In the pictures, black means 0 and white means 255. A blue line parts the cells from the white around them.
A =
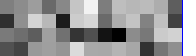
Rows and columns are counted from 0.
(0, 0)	127
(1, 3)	184
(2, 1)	110
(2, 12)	210
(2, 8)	1
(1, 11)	192
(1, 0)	47
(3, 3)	159
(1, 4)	28
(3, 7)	168
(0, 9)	183
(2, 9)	140
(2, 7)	19
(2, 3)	160
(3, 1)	67

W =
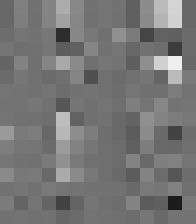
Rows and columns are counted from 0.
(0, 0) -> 103
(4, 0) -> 101
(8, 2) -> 113
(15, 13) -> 115
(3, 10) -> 113
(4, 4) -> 169
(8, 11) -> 131
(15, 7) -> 114
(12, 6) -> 120
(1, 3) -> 132
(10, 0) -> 126
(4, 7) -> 118
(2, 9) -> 123
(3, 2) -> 113
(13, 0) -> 114
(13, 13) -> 111
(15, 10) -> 118
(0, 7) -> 117
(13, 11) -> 119
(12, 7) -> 111
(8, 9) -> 99
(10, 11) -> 105
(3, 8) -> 118
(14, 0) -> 123
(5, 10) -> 117
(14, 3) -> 101
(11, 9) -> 131
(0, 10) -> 140
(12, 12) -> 86
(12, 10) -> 132
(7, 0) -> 115
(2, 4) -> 45
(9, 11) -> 106
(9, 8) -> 105
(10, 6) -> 118
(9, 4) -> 183

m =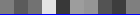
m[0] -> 125
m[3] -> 227
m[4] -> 56
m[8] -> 61

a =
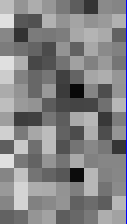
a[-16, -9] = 189
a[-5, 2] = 99
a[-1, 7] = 174
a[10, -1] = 53
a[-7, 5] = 76
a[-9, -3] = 69
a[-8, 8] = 125
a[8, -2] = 56
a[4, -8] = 175
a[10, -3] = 136
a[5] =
[204, 130, 103, 118, 64, 100, 166, 174, 150]
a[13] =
[153, 212, 173, 171, 147, 127, 183, 115, 139]
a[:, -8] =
[148, 87, 50, 112, 175, 130, 148, 154, 61, 122, 201, 120, 194, 212, 212, 108]
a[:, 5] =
[93, 164, 168, 97, 161, 100, 8, 68, 170, 76, 116, 170, 12, 127, 97, 104]
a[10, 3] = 188
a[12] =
[133, 194, 116, 100, 87, 12, 183, 130, 135]
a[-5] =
[223, 120, 99, 148, 116, 170, 129, 134, 134]
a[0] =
[189, 148, 173, 150, 121, 93, 53, 138, 133]
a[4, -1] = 117
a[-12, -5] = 115
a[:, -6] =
[150, 178, 120, 75, 81, 118, 153, 92, 118, 188, 188, 148, 100, 171, 137, 162]
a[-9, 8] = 183
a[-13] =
[124, 112, 100, 75, 148, 97, 168, 138, 129]
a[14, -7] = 129
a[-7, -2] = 77
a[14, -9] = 133
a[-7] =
[208, 122, 167, 188, 98, 76, 174, 77, 149]
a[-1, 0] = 98

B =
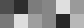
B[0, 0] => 78
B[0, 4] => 223
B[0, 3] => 134
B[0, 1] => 45

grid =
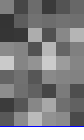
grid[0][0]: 129
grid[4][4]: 156
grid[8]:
[88, 140, 187, 146, 139, 74]
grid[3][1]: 132
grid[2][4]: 136
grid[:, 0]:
[129, 52, 53, 138, 202, 100, 141, 59, 88]
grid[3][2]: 82
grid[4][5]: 133
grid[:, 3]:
[58, 109, 81, 183, 203, 138, 69, 168, 146]
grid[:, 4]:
[83, 114, 136, 101, 156, 132, 123, 111, 139]
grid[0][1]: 70
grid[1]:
[52, 93, 114, 109, 114, 111]

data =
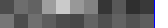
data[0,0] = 76
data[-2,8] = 88
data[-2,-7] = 202
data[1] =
[118, 76, 111, 93, 76, 71, 99, 79, 98, 82, 93]
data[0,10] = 57
